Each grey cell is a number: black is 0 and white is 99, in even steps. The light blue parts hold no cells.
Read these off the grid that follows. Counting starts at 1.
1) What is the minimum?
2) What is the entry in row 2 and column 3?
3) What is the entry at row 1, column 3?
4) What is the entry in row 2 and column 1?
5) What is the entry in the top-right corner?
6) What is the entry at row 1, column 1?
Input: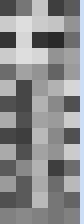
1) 16
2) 79
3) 76
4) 79
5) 35
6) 27

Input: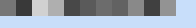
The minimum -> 22
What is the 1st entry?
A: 46
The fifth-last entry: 42

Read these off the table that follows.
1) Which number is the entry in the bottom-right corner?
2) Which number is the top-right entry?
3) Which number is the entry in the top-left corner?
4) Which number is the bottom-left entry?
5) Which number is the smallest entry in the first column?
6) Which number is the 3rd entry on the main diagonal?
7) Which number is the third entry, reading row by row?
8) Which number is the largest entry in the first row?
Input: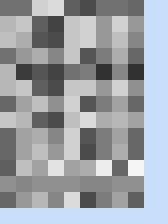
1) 37
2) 40
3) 44
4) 40
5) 37
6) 33
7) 81
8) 85

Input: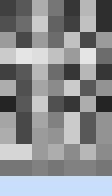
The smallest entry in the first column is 14
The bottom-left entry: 46
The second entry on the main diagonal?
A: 42
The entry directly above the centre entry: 42
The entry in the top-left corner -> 25
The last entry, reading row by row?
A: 46
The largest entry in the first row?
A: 71
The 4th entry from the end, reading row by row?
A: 46
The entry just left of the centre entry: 64
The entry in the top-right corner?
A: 18
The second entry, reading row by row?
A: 34
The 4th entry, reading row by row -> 46
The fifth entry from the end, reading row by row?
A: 50
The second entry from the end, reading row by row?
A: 50
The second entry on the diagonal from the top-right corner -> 75

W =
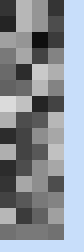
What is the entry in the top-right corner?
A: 20
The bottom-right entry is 44
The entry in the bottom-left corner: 44
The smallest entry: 6
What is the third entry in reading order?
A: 58
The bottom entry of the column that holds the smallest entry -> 47
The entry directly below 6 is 26
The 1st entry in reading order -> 20
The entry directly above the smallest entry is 58
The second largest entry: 78
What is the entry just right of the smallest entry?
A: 23
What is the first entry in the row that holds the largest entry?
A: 85
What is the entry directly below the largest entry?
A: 68
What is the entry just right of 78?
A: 68
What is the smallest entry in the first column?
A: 14
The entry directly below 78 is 71
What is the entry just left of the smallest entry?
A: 58

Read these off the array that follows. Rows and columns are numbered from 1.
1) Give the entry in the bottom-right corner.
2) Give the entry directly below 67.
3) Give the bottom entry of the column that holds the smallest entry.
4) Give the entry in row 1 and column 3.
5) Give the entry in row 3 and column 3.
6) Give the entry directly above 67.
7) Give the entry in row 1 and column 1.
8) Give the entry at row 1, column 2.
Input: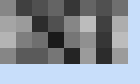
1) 60
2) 73
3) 46
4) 31
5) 43
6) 43
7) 52
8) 25

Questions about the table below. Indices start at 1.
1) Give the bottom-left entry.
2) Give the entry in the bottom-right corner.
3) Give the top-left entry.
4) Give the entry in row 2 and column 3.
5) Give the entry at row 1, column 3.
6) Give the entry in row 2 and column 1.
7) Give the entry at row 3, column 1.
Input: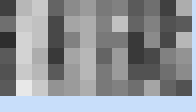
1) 35
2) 32
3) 25
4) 75
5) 78
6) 43
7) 18
